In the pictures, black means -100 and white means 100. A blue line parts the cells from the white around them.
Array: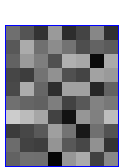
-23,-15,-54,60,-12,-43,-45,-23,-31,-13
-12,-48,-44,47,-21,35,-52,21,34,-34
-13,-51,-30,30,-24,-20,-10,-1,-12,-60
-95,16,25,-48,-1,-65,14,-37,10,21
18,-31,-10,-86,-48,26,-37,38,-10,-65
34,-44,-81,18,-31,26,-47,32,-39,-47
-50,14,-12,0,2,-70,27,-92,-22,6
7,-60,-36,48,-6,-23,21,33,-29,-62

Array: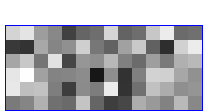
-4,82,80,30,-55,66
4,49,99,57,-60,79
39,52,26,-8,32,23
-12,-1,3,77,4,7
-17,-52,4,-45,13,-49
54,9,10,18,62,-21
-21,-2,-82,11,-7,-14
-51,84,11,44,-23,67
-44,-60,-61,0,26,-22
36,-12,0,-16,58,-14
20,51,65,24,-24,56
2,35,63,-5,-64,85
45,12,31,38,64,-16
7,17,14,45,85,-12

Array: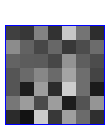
-66,-7,-33,-33,-22,10,-50
-86,22,-77,-17,-28,-23,-57
60,-42,23,6,-29,-44,2
-56,23,-66,-17,-44,-19,-61
25,-77,61,29,15,-56,56
-16,-35,-14,-14,-26,-40,-9
-63,17,-79,-47,-40,-15,-65

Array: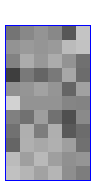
51,47,-21,-11,0,65,13,-51,2,15,-9
42,25,38,37,-11,15,17,-5,35,21,7
27,45,32,-2,24,15,27,-21,19,17,16
42,25,38,37,-11,15,17,-5,35,21,7
11,13,25,-30,-38,4,-21,31,15,47,-32
-2,17,-12,-15,8,3,26,-15,-12,52,54

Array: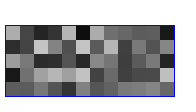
-27,-81,22,-64,36
-28,-11,-5,-47,-46
-7,26,-66,54,-72
-34,43,-64,3,-59
-60,25,-34,-38,42
1,52,-69,53,-89
-33,-48,7,-29,35
-23,-17,-8,42,-13
-5,-50,-51,-50,-19
-2,-43,-29,-5,-28
4,-42,-5,-35,-26
-19,50,-72,5,-81

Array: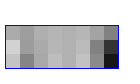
54,65,34
4,22,24
32,33,37
48,43,42
39,39,39
52,47,43
8,1,28
-82,-59,2
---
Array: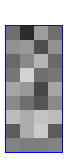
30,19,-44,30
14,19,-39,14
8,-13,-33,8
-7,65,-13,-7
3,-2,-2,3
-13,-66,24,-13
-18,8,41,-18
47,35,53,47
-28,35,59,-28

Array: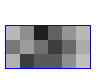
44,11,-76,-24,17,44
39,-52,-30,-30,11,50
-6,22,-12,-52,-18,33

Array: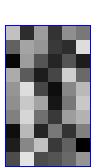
34,-29,-77,-45,62,-18
-89,45,-71,-6,-60,0
17,73,-45,-89,6,45
-40,78,-40,-34,-18,17
-95,23,-34,-71,-34,-77
0,68,-12,-55,23,40
-24,29,17,-55,-65,73
51,-65,23,-60,12,-6
12,57,29,-83,-6,57
-77,6,51,-55,-24,-100

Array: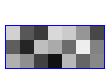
64,-32,-54,70,59,18,-44
38,12,-49,-87,44,-21,7
-26,-71,49,33,-15,87,2

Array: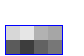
-29,-52,-23,-7
69,80,40,30

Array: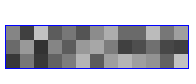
-17,20,-61,4,-28,20,31,-2,-50,-39,-12,-44,-50
-56,-7,-56,-23,-2,42,-28,25,42,25,15,-23,52
4,-50,52,-28,-7,-34,10,36,-17,-17,47,-7,25

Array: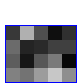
-16,-72,-67,-50,-50
-56,38,-38,-88,-62
-27,-83,-32,-4,-94
1,-10,22,56,11
